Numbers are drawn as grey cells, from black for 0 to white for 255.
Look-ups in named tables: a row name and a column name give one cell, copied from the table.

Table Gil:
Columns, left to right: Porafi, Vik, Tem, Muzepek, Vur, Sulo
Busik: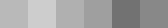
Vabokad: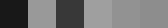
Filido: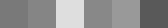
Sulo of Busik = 136
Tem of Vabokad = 56
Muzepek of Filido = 136
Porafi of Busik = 185
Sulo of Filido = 89
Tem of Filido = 222
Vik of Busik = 205

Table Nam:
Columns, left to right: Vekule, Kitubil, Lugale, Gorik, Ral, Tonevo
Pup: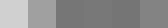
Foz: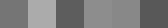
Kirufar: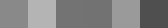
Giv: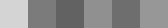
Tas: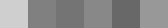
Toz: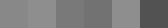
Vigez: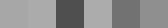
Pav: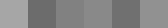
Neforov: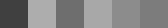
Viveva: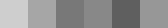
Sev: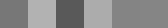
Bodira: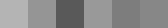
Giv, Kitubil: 123
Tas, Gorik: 136
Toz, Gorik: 114
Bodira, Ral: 125
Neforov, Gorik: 168
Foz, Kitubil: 171
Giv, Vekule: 212
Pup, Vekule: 208
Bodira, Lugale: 89
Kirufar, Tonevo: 79
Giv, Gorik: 144

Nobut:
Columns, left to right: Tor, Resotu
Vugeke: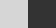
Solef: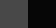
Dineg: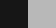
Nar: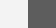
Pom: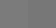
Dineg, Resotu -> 184
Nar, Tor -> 243
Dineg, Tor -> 22
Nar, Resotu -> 93
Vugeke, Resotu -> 51
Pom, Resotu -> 119
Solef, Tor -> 72
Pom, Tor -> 123
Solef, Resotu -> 6
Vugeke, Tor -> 214

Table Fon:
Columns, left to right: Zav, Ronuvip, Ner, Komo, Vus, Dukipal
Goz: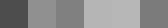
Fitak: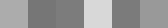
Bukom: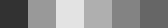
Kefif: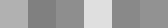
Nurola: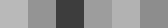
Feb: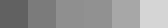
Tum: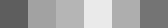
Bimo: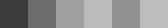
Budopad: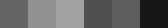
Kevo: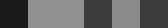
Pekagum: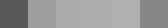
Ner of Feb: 143
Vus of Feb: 167
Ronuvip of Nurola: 148
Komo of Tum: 234
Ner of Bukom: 227
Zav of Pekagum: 88
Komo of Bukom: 175
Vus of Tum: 174

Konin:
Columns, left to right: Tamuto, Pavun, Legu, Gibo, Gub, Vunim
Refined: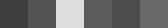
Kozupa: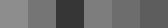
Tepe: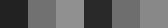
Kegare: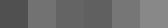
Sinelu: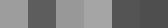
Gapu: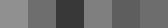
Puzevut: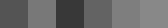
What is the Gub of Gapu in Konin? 94
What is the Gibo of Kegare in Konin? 96
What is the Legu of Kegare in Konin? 100
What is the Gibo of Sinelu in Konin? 165
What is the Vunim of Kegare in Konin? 136
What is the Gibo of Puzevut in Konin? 99
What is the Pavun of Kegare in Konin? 114
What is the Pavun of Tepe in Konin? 113
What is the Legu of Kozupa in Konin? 54
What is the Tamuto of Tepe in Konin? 34
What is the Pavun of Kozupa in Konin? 117
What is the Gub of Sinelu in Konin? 84
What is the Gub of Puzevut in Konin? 126
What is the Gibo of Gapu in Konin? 127
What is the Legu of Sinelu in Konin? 152

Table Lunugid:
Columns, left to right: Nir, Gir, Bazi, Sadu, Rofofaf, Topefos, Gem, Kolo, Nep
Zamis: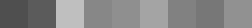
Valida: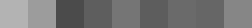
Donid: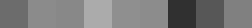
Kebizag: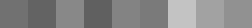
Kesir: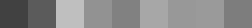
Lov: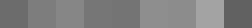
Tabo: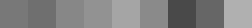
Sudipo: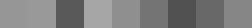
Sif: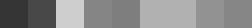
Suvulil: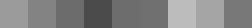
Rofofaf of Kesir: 129
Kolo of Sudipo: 104
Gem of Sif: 177
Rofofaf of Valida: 117
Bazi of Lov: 134
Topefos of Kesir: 167
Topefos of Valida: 93
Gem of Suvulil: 188
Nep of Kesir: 125
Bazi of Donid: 136
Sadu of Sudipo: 166
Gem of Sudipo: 81
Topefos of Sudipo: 116
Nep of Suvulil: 120
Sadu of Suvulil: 75
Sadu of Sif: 133
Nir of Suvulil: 155
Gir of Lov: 125
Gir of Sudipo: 153
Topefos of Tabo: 138

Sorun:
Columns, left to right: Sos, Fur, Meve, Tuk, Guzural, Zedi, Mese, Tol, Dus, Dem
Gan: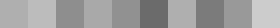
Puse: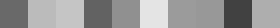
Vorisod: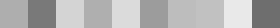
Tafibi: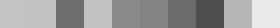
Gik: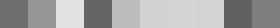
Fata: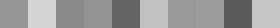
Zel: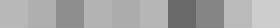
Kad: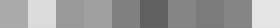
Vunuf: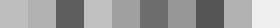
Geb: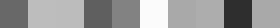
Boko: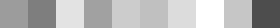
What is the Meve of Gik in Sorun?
225
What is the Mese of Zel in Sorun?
105
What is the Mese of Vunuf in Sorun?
150
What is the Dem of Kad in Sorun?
228
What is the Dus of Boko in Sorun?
198
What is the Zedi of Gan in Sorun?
107
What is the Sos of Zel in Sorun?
184
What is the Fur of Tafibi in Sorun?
194
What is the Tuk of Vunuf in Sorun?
192
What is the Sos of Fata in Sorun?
150
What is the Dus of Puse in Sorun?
65
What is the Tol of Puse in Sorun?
152
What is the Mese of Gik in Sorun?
212
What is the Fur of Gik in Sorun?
150
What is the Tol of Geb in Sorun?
173
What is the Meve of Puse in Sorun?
197
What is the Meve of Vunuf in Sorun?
94
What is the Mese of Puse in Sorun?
155
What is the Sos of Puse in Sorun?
105

